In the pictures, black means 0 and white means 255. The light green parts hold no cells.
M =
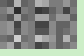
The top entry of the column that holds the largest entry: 179
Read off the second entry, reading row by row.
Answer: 84
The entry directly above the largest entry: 84
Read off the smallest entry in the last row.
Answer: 68
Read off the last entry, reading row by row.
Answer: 137
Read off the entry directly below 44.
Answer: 166
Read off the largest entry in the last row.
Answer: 166
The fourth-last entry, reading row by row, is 137
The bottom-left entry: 137
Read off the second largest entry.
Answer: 193
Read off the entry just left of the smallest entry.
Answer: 150
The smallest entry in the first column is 99
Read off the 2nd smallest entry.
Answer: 56
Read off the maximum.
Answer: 206
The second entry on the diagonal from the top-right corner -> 68
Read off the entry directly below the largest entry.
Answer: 84
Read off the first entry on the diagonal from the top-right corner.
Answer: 112
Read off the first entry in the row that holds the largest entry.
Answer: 112
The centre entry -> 68
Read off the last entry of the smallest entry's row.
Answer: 124
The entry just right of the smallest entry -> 124
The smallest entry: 44

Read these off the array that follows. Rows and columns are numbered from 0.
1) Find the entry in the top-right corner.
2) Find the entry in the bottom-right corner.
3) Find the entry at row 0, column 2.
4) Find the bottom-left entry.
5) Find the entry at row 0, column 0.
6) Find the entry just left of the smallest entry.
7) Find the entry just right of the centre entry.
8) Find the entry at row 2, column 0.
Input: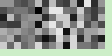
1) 148
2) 162
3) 91
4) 203
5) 148
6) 91
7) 134
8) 29

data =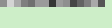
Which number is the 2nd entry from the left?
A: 212
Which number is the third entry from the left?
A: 169
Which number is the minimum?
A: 53
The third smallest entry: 85

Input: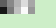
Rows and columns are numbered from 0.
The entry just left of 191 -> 121
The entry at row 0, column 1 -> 136
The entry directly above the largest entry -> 220
